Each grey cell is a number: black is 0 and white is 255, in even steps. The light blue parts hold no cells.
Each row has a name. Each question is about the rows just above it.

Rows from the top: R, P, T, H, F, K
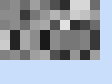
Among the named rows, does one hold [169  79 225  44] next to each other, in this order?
yes
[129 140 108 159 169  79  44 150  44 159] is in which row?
K
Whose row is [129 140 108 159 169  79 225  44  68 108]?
T
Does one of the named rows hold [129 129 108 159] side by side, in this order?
no

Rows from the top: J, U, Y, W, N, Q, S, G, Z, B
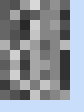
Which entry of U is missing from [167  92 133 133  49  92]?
[69]
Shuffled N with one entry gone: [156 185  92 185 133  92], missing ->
[176]
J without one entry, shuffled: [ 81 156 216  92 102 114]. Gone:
[145]

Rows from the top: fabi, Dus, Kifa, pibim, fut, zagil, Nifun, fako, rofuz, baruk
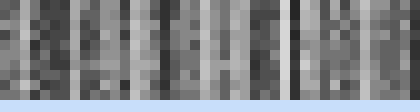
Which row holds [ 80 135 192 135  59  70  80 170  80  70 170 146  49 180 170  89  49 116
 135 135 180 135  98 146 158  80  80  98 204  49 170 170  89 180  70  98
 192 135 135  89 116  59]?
rofuz
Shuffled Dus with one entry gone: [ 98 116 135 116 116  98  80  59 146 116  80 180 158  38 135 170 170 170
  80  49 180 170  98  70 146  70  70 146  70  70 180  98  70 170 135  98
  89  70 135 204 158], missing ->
[126]
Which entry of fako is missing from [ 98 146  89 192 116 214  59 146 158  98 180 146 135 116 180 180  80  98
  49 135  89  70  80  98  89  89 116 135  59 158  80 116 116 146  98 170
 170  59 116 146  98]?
[107]

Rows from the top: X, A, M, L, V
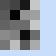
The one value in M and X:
[199]
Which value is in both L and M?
[108]
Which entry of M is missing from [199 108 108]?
[99]
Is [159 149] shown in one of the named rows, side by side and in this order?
no
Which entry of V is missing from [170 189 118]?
[90]

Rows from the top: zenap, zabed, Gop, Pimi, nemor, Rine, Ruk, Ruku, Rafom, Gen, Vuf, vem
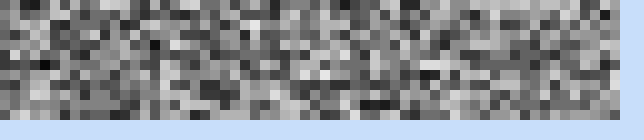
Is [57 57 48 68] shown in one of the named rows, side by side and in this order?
yes
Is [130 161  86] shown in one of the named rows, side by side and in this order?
yes
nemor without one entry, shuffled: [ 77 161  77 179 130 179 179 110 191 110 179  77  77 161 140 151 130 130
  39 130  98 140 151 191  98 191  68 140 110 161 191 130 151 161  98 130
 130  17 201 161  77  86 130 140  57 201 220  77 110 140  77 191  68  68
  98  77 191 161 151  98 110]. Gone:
[120]
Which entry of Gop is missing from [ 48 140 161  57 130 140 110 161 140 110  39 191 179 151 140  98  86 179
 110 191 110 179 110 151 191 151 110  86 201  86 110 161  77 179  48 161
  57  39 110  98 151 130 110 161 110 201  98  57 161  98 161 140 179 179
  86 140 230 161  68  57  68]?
[170]
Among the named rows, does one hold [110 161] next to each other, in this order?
yes

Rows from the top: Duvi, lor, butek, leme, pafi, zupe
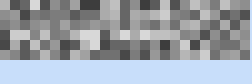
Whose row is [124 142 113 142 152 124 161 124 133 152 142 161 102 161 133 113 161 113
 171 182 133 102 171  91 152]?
butek
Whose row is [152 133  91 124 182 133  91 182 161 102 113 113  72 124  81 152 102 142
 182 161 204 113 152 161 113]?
zupe
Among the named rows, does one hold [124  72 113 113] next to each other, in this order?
no
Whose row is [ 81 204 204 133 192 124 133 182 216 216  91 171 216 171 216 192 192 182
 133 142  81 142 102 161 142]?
leme

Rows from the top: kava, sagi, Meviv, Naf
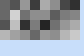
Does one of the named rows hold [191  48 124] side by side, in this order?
yes
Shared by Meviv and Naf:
[151]
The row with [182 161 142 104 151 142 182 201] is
Naf
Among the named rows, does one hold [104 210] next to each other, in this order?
yes
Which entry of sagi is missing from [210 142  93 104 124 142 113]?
[133]
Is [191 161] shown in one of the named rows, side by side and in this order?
no

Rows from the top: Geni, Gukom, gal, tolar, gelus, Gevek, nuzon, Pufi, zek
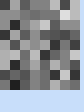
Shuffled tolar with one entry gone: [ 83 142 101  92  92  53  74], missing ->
[164]
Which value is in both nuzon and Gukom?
[119]

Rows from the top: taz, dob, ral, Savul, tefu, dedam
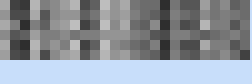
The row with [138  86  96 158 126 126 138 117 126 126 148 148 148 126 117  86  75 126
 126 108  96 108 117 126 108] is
Savul
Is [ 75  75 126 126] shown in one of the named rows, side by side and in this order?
no
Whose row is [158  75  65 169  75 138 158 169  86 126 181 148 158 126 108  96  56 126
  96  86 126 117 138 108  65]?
dedam

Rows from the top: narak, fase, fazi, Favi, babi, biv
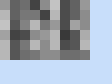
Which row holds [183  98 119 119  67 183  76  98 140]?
fase
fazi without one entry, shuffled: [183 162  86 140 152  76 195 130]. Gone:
[119]
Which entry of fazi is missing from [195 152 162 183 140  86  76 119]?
[130]
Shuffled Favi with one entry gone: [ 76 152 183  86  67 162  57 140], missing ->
[172]
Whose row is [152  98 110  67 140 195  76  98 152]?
narak
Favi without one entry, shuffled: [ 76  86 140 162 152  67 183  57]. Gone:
[172]

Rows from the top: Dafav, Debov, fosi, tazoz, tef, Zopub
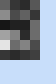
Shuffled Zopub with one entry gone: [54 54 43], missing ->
[63]
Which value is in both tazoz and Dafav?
[43]
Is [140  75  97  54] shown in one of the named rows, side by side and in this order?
yes
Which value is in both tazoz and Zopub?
[43]
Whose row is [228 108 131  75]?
tef
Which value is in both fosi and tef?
[108]

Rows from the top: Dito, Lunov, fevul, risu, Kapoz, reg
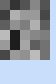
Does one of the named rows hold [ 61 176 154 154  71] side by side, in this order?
yes
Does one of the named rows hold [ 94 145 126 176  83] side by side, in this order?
no
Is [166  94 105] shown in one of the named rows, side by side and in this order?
no
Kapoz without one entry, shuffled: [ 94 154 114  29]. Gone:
[166]
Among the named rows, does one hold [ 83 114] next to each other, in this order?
no
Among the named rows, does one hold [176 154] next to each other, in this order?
yes

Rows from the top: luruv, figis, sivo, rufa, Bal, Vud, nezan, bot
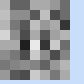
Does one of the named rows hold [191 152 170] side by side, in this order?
yes
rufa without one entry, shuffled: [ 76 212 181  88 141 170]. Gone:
[161]
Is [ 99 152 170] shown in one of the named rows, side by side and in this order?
no
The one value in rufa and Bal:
[170]
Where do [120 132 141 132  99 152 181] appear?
nezan
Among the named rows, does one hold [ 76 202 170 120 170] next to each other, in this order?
yes
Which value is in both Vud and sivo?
[120]

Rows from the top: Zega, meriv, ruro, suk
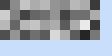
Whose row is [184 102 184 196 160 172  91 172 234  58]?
ruro
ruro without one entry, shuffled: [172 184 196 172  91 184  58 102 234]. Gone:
[160]

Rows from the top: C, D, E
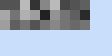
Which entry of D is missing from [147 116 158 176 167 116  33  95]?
[42]
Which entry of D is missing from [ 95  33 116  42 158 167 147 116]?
[176]
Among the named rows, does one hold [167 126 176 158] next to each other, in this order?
no
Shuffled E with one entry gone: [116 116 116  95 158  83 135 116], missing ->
[105]
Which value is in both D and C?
[95]
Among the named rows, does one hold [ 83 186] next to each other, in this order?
yes
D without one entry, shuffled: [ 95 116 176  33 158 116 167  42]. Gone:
[147]

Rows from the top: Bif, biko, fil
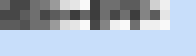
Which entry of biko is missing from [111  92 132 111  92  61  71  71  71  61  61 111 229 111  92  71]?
[101]
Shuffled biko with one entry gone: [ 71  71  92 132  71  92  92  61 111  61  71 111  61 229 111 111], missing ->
[101]
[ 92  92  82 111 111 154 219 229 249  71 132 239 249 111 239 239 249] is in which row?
fil
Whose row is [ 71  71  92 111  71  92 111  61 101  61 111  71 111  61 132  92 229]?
biko
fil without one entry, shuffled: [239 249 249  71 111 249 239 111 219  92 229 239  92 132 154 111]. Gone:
[82]
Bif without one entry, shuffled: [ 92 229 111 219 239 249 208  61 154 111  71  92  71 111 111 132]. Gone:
[121]

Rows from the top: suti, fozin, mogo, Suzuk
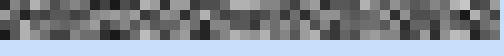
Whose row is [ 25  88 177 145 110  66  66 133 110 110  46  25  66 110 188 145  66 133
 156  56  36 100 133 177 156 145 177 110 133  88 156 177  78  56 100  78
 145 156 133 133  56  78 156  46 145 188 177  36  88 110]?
Suzuk
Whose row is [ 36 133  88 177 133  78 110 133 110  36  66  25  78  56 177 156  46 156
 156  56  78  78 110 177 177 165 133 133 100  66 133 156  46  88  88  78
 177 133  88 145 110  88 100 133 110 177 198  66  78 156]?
suti
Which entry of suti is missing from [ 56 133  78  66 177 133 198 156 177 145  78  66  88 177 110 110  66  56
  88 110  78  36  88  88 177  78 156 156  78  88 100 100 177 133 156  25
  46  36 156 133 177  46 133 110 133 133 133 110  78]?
[165]
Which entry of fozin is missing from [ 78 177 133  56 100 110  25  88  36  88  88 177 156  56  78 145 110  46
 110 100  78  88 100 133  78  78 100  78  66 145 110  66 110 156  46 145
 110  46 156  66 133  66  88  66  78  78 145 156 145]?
[121]

